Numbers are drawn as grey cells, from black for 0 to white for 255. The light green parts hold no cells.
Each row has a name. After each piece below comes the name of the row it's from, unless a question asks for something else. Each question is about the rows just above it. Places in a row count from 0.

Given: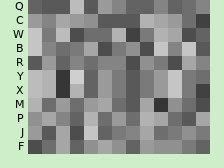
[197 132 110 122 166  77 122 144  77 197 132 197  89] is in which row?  B
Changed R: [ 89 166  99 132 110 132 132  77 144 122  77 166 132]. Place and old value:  1, [154]
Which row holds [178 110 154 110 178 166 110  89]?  P
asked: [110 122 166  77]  B
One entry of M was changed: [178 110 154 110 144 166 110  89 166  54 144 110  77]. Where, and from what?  4, [154]

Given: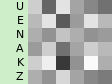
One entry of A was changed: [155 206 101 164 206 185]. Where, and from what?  2, [113]
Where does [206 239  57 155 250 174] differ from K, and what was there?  3, [146]
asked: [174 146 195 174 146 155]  N
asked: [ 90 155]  E
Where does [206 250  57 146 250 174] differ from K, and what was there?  1, [239]

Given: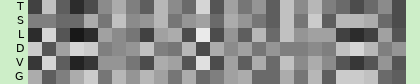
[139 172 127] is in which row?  T
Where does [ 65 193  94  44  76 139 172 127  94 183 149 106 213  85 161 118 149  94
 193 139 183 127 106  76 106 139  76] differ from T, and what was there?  10, [139]
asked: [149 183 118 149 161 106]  S

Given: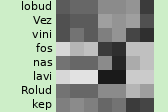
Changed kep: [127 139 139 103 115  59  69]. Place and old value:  2, [127]
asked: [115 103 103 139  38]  nas

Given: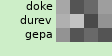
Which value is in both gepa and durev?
[147]
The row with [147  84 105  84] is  gepa
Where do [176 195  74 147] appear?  durev
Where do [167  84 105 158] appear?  doke

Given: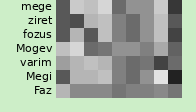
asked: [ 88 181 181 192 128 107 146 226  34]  Megi
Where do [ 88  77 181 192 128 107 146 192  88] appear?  ziret
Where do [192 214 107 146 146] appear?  mege
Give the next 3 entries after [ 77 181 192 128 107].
[146 192  88]

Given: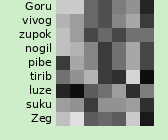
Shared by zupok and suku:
[157]
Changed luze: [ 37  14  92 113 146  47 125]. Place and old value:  4, [157]
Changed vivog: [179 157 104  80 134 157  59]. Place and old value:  5, [167]
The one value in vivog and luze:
[157]
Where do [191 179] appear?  nogil
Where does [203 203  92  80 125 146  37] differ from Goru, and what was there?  2, [104]
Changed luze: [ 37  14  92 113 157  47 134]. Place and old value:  6, [125]

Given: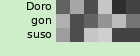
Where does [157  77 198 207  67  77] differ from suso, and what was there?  5, [67]
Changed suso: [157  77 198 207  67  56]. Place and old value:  5, [67]
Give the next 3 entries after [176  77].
[ 99 148 187]
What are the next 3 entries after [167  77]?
[198  45  67]
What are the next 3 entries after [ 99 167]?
[ 77 198  45]
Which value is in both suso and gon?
[77]

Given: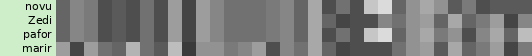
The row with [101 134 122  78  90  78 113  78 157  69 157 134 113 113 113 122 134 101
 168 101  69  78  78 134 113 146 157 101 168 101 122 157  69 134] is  Zedi
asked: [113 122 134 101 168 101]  Zedi
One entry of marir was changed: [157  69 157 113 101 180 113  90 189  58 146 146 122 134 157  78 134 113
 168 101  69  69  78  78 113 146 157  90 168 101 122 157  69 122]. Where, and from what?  21, [78]
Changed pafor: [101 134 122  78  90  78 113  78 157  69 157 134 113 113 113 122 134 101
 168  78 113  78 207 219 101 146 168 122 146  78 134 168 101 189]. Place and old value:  22, [198]
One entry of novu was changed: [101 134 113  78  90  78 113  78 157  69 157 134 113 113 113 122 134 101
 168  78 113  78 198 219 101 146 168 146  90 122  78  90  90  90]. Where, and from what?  2, [122]

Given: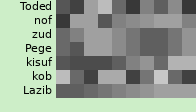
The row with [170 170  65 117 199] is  kob
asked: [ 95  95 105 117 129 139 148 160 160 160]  Lazib
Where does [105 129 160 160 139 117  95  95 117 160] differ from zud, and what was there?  9, [148]
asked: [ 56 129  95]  Toded
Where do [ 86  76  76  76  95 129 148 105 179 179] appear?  kisuf
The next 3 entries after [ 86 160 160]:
[139 117  95]

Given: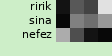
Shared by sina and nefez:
[8]
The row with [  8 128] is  sina
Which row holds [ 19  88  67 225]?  ririk

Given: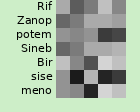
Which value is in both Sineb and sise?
[180]
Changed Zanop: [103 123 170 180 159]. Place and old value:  3, [170]
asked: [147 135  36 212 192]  meno
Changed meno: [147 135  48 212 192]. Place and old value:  2, [36]

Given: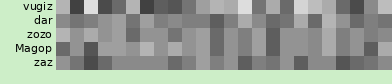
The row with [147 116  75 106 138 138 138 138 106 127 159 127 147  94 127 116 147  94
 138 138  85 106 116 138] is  zaz
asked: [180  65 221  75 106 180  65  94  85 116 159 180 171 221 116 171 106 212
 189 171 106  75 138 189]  vugiz
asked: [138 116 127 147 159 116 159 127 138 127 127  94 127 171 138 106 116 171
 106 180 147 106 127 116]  dar
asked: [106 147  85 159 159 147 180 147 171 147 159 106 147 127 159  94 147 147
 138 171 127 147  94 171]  Magop

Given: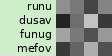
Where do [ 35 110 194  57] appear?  dusav
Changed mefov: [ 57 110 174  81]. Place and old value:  1, [100]
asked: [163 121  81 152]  funug
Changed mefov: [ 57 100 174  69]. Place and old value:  3, [81]
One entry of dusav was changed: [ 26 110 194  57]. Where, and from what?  0, [35]
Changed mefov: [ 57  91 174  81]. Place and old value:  1, [100]

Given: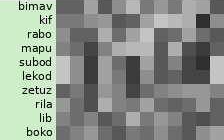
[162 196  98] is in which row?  rabo
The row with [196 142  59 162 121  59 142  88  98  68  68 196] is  lekod
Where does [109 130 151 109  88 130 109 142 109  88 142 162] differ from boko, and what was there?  5, [121]
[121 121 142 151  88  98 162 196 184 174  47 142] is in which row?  kif

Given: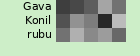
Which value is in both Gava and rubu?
[114]
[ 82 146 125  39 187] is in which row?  Konil
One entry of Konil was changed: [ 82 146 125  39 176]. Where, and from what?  4, [187]

